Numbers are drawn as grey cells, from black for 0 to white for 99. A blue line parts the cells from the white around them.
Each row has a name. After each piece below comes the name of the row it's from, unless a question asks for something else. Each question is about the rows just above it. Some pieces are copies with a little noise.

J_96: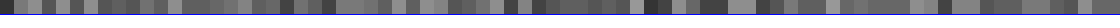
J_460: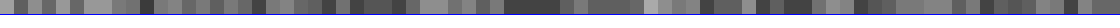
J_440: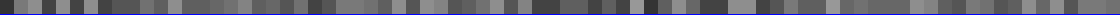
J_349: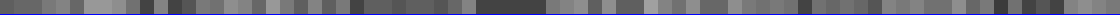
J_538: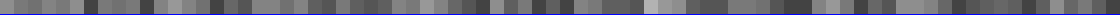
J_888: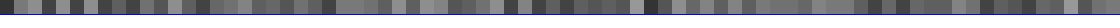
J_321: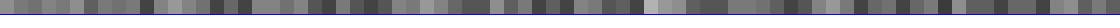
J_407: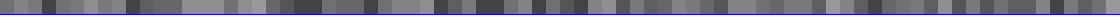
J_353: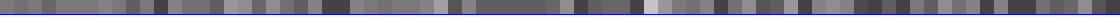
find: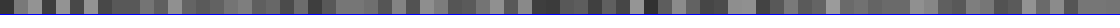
J_440
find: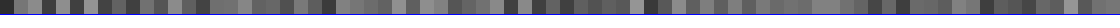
J_888
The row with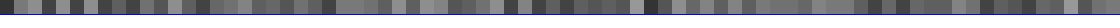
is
J_888
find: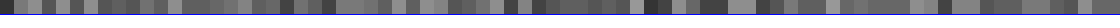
J_96
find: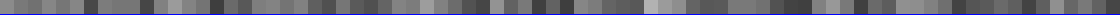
J_538
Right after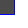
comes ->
[26]

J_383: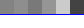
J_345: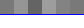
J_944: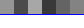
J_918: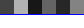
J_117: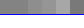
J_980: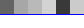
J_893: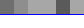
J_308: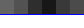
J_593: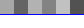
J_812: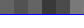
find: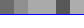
J_893
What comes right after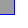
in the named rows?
[51]
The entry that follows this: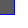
[65]
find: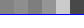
J_383
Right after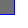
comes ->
[55]
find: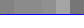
J_117
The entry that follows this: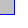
[32]

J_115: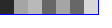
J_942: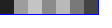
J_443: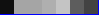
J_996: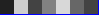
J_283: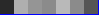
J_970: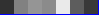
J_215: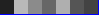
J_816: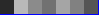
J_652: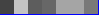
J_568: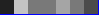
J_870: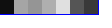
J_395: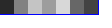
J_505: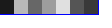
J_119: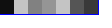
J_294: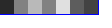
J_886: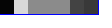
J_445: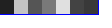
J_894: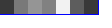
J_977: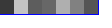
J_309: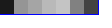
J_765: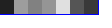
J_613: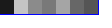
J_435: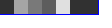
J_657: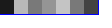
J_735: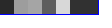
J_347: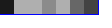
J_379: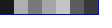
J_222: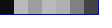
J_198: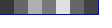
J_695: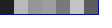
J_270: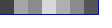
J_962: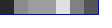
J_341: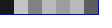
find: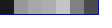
J_309
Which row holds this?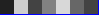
J_996
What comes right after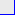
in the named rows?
[36]
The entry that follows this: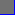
[64]
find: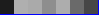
J_347
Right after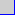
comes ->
[26]
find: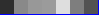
J_962

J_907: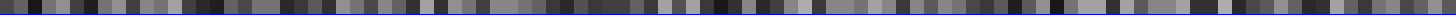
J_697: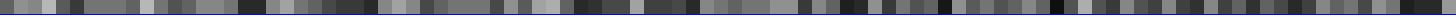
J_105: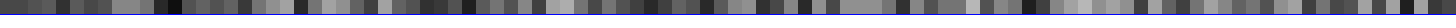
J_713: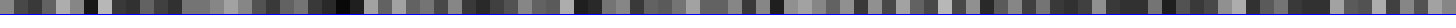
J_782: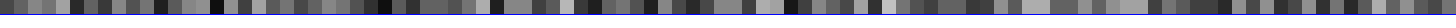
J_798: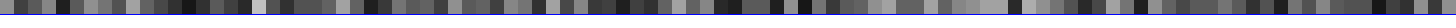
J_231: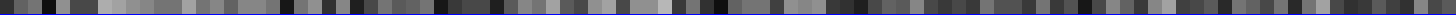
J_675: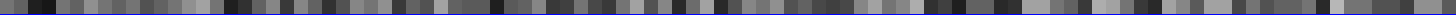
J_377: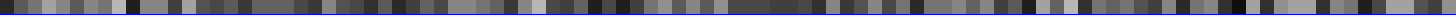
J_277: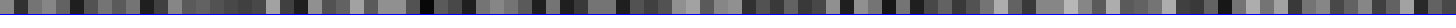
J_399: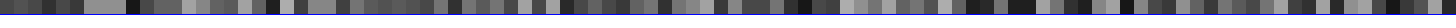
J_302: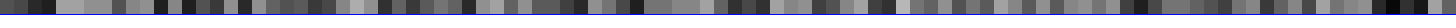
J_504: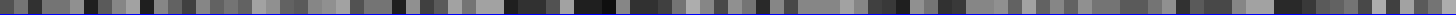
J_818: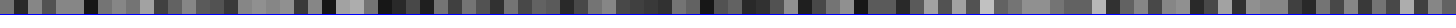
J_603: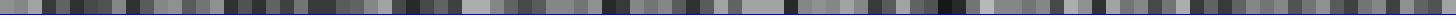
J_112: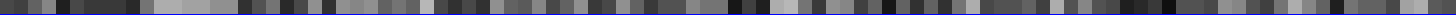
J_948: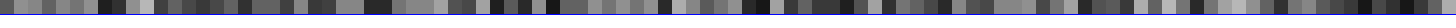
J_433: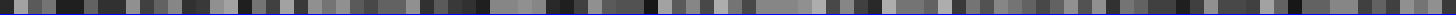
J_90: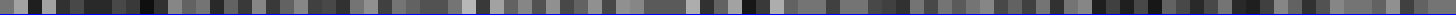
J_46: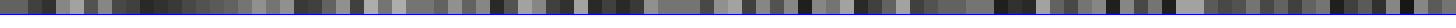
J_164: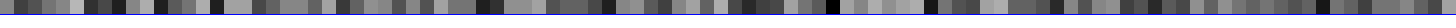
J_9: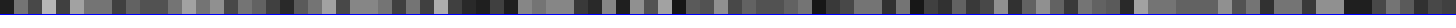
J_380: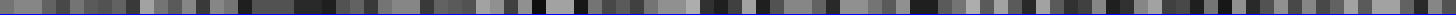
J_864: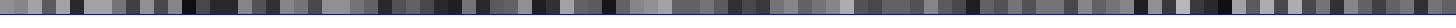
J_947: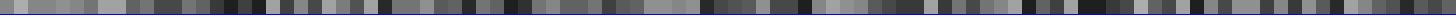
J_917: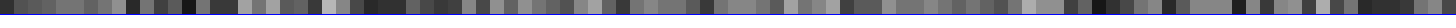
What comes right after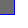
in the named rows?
[63]
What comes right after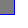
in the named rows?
[32]
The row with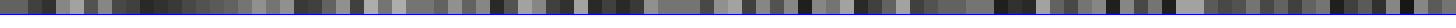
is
J_46

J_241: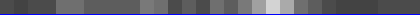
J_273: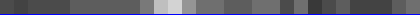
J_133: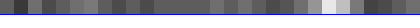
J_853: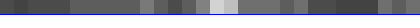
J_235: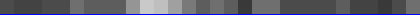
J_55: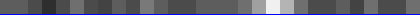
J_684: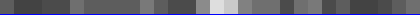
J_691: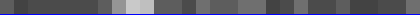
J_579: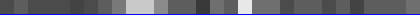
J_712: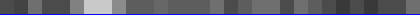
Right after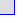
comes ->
[78]
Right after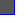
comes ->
[43]
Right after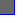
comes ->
[36]

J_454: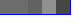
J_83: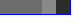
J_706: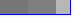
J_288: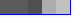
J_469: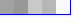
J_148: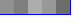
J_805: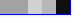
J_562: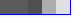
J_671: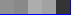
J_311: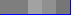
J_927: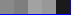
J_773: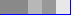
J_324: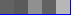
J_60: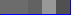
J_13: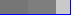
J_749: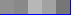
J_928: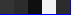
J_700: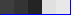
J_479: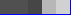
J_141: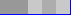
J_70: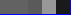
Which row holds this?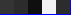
J_928
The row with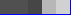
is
J_479
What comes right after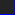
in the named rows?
[87]
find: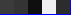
J_928
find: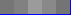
J_311

